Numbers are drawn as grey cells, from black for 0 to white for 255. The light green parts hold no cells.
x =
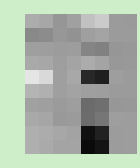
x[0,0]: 172
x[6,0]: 161
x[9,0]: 175
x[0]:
[172, 167, 150, 160, 193, 203, 155, 154]
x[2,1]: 158
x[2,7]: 152
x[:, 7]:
[154, 155, 152, 153, 155, 155, 152, 157, 157, 157]
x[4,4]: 40
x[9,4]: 10
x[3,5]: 164
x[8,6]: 156
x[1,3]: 146
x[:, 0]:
[172, 137, 159, 169, 229, 180, 161, 169, 175, 175]
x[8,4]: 16
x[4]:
[229, 217, 159, 168, 40, 31, 158, 155]
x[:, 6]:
[155, 155, 150, 152, 158, 155, 151, 158, 156, 156]
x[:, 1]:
[167, 140, 158, 167, 217, 176, 159, 166, 172, 170]
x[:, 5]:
[203, 164, 129, 164, 31, 158, 111, 118, 33, 20]
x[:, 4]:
[193, 159, 133, 172, 40, 159, 107, 108, 16, 10]

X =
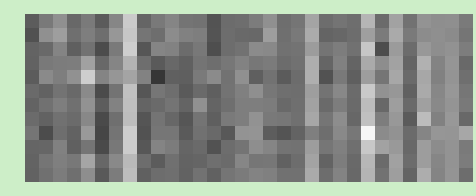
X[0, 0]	92
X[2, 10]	130
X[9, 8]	87
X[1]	[81, 144, 158, 111, 126, 110, 151, 199, 117, 110, 140, 129, 126, 84, 109, 105, 104, 158, 111, 121, 171, 100, 103, 109, 159, 123, 170, 122, 140, 143, 139, 117]
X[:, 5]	[91, 110, 76, 104, 132, 75, 93, 74, 70, 74, 103, 89]
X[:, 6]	[134, 151, 122, 133, 150, 115, 130, 111, 116, 120, 137, 124]
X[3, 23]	100
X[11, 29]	132
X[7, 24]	192
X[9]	[101, 102, 129, 96, 117, 74, 120, 204, 87, 132, 124, 101, 106, 82, 109, 116, 142, 133, 115, 114, 157, 118, 128, 111, 200, 162, 153, 104, 157, 140, 147, 122]
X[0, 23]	110
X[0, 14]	108
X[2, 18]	113
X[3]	[98, 121, 124, 125, 161, 104, 133, 179, 110, 90, 104, 96, 116, 110, 119, 130, 119, 123, 108, 113, 174, 101, 129, 100, 170, 141, 162, 100, 177, 131, 149, 105]
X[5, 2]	115
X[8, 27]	107
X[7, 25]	125
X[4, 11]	95
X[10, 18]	97
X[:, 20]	[164, 171, 156, 174, 175, 158, 162, 167, 127, 157, 163, 170]
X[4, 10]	96
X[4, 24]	157
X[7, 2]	113
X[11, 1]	112
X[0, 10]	133
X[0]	[92, 121, 144, 104, 122, 91, 134, 203, 101, 121, 133, 116, 114, 83, 108, 110, 124, 144, 110, 117, 164, 109, 116, 110, 181, 107, 162, 114, 147, 142, 143, 122]
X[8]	[117, 76, 110, 98, 153, 70, 116, 205, 82, 118, 118, 90, 113, 105, 88, 147, 148, 93, 84, 99, 127, 110, 137, 119, 246, 139, 146, 107, 133, 150, 149, 167]
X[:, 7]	[203, 199, 206, 179, 164, 193, 191, 189, 205, 204, 185, 189]
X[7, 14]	122
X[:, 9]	[121, 110, 133, 90, 54, 118, 106, 116, 118, 132, 92, 109]

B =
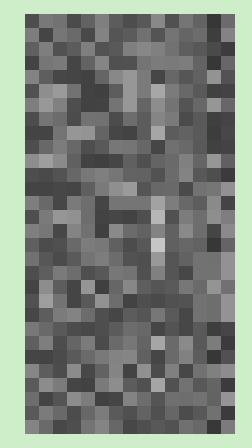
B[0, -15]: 78
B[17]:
[113, 87, 75, 90, 116, 125, 108, 82, 79, 152, 85, 98, 114, 113, 146]
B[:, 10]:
[81, 116, 113, 122, 103, 123, 115, 122, 92, 112, 106, 107, 105, 125, 81, 97, 96, 85, 85, 90, 81, 90, 83, 106, 106, 128, 81, 111, 102, 82]
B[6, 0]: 126
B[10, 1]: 158
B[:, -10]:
[127, 131, 83, 133, 101, 64, 67, 113, 100, 89, 64, 127, 122, 69, 67, 64, 120, 125, 88, 64, 146, 79, 78, 75, 121, 98, 122, 65, 124, 132]
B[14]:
[79, 122, 150, 145, 109, 67, 70, 67, 79, 182, 81, 124, 110, 142, 126]
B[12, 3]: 69
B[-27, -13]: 122
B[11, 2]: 83
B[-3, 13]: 99
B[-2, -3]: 88
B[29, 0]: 132
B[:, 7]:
[77, 91, 127, 81, 151, 151, 151, 109, 67, 117, 96, 99, 154, 117, 67, 107, 76, 82, 115, 135, 67, 92, 108, 119, 133, 67, 92, 131, 80, 71]
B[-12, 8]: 80
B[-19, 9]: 82
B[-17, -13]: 71
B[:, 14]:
[107, 131, 60, 103, 82, 67, 103, 68, 71, 67, 96, 59, 145, 68, 126, 138, 100, 146, 146, 113, 147, 147, 70, 59, 81, 140, 59, 148, 59, 123]
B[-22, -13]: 116
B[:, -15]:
[78, 125, 96, 68, 131, 81, 126, 77, 68, 78, 141, 78, 68, 126, 79, 127, 95, 113, 78, 68, 81, 71, 120, 95, 69, 134, 90, 109, 89, 132]
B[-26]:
[131, 94, 71, 69, 66, 101, 136, 151, 122, 70, 103, 86, 97, 147, 82]
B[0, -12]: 75
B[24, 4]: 106
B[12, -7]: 85
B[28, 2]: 105
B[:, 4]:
[98, 73, 127, 99, 66, 66, 66, 114, 148, 78, 66, 120, 95, 110, 109, 113, 124, 116, 79, 149, 89, 108, 72, 123, 106, 72, 66, 124, 104, 116]
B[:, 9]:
[136, 84, 128, 123, 70, 167, 141, 133, 166, 70, 100, 82, 104, 162, 182, 131, 198, 152, 128, 85, 74, 119, 70, 166, 70, 76, 165, 84, 80, 88]
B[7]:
[77, 117, 108, 76, 114, 113, 76, 109, 92, 133, 122, 75, 89, 64, 68]
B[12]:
[68, 68, 71, 69, 95, 122, 143, 154, 85, 104, 105, 74, 114, 118, 145]
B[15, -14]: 119

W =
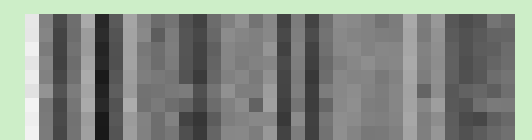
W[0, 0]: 231
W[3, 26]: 135
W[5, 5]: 34
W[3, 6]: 80
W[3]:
[228, 133, 65, 109, 163, 40, 80, 163, 124, 109, 124, 84, 67, 100, 134, 124, 130, 134, 74, 126, 64, 106, 127, 135, 142, 133, 135, 170, 128, 141, 97, 79, 89, 101, 109]
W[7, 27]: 167
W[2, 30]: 96
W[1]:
[230, 133, 68, 109, 156, 44, 84, 163, 137, 93, 124, 85, 72, 104, 140, 133, 128, 136, 73, 126, 76, 115, 137, 132, 130, 126, 125, 165, 122, 146, 91, 82, 90, 100, 101]
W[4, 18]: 69
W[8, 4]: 160
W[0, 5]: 39
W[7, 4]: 156
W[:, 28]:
[124, 122, 130, 128, 125, 100, 135, 126, 127]
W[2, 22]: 136
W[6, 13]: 108
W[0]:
[231, 129, 74, 110, 170, 39, 90, 165, 133, 108, 116, 82, 66, 108, 128, 144, 115, 135, 66, 124, 67, 111, 140, 137, 130, 115, 124, 169, 124, 152, 87, 77, 84, 116, 107]
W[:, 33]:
[116, 100, 95, 101, 109, 94, 122, 95, 104]
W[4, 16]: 122
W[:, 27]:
[169, 165, 166, 170, 166, 162, 163, 167, 163]
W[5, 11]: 124
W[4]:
[236, 129, 71, 112, 171, 26, 87, 158, 126, 121, 117, 83, 59, 103, 129, 135, 122, 145, 69, 123, 56, 109, 136, 132, 133, 121, 130, 166, 125, 144, 96, 80, 88, 109, 116]
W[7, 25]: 127
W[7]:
[238, 122, 74, 114, 156, 26, 88, 155, 130, 110, 130, 67, 54, 92, 126, 131, 136, 136, 57, 139, 65, 118, 142, 139, 129, 127, 132, 167, 126, 141, 93, 75, 71, 95, 105]

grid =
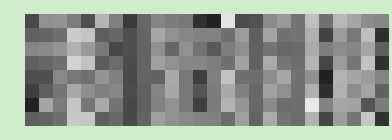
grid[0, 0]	72
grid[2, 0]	133
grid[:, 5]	[180, 93, 122, 92, 148, 128, 169, 95]
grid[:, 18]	[153, 113, 104, 117, 166, 142, 108, 116]
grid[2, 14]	126
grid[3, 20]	179
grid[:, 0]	[72, 98, 133, 94, 78, 62, 33, 95]
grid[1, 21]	67
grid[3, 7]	76
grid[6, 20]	232
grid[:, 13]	[35, 130, 89, 126, 127, 124, 124, 129]
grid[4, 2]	137
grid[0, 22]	183
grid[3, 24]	196
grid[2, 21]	125
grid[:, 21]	[113, 67, 125, 70, 33, 47, 130, 69]
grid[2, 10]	103
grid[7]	[95, 100, 111, 200, 198, 95, 105, 73, 99, 159, 145, 137, 131, 129, 109, 159, 100, 170, 116, 109, 178, 69, 156, 117, 197, 50]
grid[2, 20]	171
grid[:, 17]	[138, 164, 116, 170, 141, 161, 137, 170]
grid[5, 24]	163
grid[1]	[98, 101, 110, 203, 196, 93, 102, 80, 101, 167, 144, 135, 130, 130, 112, 155, 96, 164, 113, 115, 176, 67, 155, 119, 189, 48]
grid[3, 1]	103
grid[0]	[72, 145, 147, 125, 79, 180, 127, 59, 103, 133, 124, 119, 49, 35, 228, 76, 81, 138, 153, 116, 190, 113, 183, 165, 140, 135]
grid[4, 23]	165
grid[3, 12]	133
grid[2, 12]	113
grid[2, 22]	140

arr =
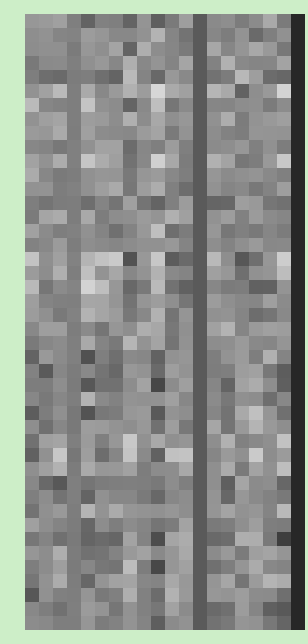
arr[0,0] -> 151
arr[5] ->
[146, 161, 186, 126, 170, 136, 154, 177, 156, 215, 170, 160, 90, 181, 169, 98, 142, 153, 211, 39]
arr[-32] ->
[146, 147, 125, 129, 145, 158, 170, 119, 157, 173, 128, 109, 90, 146, 133, 137, 120, 131, 158, 39]
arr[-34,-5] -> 119
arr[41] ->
[87, 145, 128, 126, 149, 121, 128, 175, 129, 108, 178, 153, 90, 151, 148, 157, 140, 139, 111, 39]
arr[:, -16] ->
[99, 156, 151, 144, 126, 170, 196, 157, 160, 145, 197, 145, 145, 110, 169, 145, 142, 180, 192, 211, 166, 179, 138, 169, 81, 137, 87, 179, 83, 157, 155, 158, 170, 117, 100, 180, 103, 101, 113, 135, 103, 149, 155, 150]
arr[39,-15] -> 119
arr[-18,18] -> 95
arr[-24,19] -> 39
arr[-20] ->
[99, 153, 139, 128, 81, 127, 111, 138, 135, 98, 146, 150, 90, 126, 147, 155, 126, 176, 132, 39]
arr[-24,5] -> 165
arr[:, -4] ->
[139, 106, 168, 133, 158, 142, 143, 147, 149, 128, 125, 148, 120, 153, 155, 121, 154, 111, 145, 97, 134, 109, 154, 137, 126, 161, 172, 141, 192, 180, 137, 202, 163, 139, 138, 150, 158, 173, 159, 171, 155, 140, 133, 146]
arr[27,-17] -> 126
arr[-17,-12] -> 145
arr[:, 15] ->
[124, 147, 149, 137, 184, 98, 141, 124, 125, 151, 119, 144, 137, 158, 129, 128, 143, 87, 111, 125, 136, 133, 133, 154, 155, 157, 162, 144, 169, 153, 129, 144, 122, 165, 151, 146, 143, 174, 123, 149, 117, 157, 156, 149]
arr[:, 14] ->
[142, 125, 134, 177, 124, 169, 133, 173, 130, 142, 163, 139, 133, 103, 157, 119, 131, 142, 151, 123, 143, 147, 179, 143, 147, 127, 100, 120, 115, 116, 177, 154, 171, 95, 103, 164, 126, 109, 153, 126, 166, 148, 112, 121]
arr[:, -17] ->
[127, 131, 123, 127, 124, 126, 126, 126, 125, 128, 128, 125, 129, 125, 125, 129, 125, 130, 126, 132, 127, 130, 125, 127, 128, 124, 123, 126, 120, 121, 127, 119, 124, 127, 127, 125, 124, 122, 124, 123, 125, 126, 127, 126]
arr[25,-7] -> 125
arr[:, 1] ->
[154, 146, 144, 138, 110, 161, 134, 159, 151, 132, 146, 135, 147, 116, 165, 139, 136, 143, 141, 118, 132, 144, 158, 135, 153, 90, 125, 121, 125, 112, 160, 145, 160, 105, 141, 144, 142, 132, 141, 140, 146, 145, 126, 137]
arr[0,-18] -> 160
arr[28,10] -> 147
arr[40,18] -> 172
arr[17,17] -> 151
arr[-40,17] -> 108
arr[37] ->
[119, 132, 112, 122, 101, 107, 102, 163, 131, 77, 165, 172, 90, 105, 109, 174, 173, 121, 62, 39]
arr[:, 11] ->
[158, 115, 122, 165, 137, 160, 138, 151, 147, 127, 124, 126, 109, 156, 160, 124, 132, 106, 132, 97, 118, 149, 144, 146, 150, 147, 159, 135, 142, 120, 149, 195, 168, 127, 141, 142, 163, 172, 169, 161, 152, 153, 139, 146]
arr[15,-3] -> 134
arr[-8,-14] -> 126
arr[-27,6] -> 202

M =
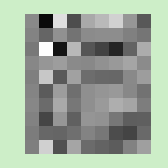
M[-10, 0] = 137
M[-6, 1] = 199
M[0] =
[137, 10, 223, 77, 169, 185, 209, 150, 88]
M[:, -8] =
[10, 101, 254, 150, 199, 91, 107, 69, 103, 208]
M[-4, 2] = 169
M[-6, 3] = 161
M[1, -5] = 139
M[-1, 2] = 80
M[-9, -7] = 145
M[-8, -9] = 120
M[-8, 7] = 99
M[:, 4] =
[169, 139, 85, 136, 109, 143, 143, 149, 131, 107]
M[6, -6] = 119
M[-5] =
[132, 91, 157, 111, 143, 149, 153, 136, 114]
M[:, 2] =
[223, 145, 20, 157, 89, 157, 169, 150, 101, 80]
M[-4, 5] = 154
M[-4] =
[135, 107, 169, 119, 143, 154, 174, 165, 125]
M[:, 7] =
[150, 128, 99, 165, 137, 136, 165, 94, 68, 130]
